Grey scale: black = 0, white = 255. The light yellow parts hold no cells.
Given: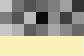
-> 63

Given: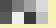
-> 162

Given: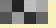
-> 190

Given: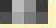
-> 144

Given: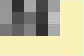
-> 57

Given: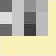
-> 94
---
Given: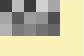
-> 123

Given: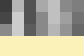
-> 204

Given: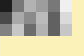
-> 198

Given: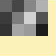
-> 165

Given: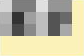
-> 73

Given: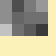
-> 112

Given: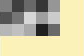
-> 192

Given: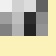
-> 178

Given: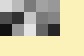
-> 152

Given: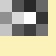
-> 93
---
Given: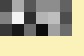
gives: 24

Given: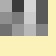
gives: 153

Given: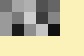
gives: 26

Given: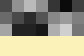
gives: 34

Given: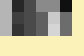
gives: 51

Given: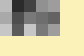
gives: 90

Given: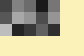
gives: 36

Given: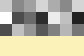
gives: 192

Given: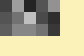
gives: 134
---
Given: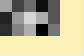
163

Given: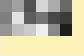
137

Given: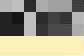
182

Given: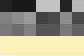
34

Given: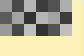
153

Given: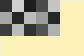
50
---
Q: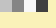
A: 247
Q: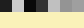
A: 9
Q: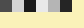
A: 26
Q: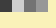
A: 115
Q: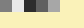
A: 45
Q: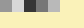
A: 54
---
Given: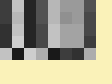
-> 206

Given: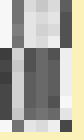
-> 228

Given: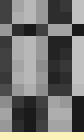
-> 26

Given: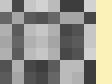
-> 82

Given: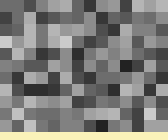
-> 192

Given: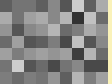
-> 125

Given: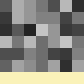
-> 141
